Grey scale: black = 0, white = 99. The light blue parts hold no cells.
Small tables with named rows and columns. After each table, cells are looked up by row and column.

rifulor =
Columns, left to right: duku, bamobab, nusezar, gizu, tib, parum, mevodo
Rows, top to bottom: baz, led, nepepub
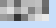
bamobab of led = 86
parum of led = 70
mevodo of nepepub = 90
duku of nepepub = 61
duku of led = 77
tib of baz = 72
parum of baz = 74

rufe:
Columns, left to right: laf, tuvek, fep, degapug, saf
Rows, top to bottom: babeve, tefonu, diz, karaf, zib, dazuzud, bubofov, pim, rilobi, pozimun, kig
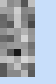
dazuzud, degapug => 82
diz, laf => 40
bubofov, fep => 61
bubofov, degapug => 59
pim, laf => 59
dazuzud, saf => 59
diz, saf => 38
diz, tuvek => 55
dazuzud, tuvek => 37
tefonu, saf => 54
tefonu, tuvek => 61
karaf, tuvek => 35
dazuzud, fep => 59
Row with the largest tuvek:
rilobi

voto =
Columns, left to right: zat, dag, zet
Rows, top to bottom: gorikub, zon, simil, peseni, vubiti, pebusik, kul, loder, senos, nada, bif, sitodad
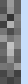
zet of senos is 37
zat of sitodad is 32
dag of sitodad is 25
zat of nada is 46
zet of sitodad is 31
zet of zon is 38
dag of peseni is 69
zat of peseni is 25
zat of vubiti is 46
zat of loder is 42
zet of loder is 39
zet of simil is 50
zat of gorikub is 35
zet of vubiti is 42
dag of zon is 57
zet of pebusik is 53
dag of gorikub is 60
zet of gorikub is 38

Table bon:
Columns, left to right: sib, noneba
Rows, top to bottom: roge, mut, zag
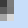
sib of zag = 64
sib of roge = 23
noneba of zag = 84
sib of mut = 36
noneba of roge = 48
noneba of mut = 47
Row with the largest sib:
zag

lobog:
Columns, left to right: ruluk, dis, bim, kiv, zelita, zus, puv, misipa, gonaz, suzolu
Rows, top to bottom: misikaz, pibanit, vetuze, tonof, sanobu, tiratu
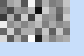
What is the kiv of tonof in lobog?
52
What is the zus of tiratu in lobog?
12
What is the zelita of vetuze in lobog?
26
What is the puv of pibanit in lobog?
80
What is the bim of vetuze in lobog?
32
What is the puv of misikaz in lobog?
68
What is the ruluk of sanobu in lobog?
40
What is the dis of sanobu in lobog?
80
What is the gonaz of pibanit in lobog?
41
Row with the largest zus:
vetuze

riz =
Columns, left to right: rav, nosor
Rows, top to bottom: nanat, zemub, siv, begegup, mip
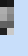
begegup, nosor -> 37
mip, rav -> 13
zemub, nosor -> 56
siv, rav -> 65
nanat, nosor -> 11
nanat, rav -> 8
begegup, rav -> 38
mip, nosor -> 78
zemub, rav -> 67
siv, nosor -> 51
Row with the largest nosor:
mip

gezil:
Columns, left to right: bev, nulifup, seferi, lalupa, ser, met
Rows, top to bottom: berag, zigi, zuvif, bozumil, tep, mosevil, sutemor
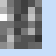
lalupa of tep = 46
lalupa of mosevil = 32
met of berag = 50
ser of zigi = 69
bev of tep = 46
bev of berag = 76
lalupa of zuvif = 39

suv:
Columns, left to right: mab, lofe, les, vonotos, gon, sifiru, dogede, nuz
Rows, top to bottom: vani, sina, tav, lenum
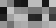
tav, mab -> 14
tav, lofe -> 63
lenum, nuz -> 72
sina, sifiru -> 45
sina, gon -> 45
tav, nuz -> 23
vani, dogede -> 9
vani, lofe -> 48
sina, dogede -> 56
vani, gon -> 73
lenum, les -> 65
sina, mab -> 7
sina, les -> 56
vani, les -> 11
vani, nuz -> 77
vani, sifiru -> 73
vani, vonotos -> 9
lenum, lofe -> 44
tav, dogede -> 74
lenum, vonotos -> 67
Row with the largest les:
tav

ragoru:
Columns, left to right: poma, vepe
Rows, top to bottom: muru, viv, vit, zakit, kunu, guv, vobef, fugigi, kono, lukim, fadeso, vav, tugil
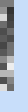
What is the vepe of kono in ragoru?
73
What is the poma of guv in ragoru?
35
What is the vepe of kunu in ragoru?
41
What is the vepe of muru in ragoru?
48
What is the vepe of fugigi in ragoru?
44
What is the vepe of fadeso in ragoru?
71
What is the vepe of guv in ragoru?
29
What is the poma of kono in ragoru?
54
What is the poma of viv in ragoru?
57
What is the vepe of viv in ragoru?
20
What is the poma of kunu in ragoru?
30
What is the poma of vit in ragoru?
83
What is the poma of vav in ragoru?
31
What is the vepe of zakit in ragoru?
27
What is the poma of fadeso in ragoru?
71
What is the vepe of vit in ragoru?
24
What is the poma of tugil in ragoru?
86
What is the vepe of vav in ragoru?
51

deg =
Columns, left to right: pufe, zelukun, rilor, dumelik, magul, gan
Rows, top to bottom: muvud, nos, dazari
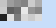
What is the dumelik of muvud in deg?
51
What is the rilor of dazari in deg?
48
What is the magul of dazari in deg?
79
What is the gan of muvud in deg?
67
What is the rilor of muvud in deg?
55
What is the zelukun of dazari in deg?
87
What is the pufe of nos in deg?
79
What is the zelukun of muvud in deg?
61
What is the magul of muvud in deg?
79
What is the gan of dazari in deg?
85
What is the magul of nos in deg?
58
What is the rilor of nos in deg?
42
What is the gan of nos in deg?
52
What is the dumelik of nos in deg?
90
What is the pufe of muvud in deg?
76
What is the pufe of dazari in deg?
13
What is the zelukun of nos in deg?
37
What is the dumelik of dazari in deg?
84

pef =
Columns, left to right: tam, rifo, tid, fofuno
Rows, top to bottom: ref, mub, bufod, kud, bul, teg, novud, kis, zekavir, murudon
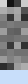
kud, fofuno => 45
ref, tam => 82
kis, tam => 44
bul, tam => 61
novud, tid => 62
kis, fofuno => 44
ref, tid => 23
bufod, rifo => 21
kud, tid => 45
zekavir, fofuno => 49
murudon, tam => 17
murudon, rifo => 26

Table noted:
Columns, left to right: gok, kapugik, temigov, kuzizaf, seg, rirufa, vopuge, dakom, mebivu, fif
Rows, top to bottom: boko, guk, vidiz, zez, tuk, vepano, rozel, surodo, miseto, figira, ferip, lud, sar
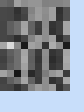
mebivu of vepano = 17
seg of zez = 38
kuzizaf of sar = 28
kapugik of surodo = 37
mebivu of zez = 24
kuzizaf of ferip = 56
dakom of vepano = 62
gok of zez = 27
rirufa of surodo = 23
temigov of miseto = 43
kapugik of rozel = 85
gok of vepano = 27
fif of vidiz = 31
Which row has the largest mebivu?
ferip

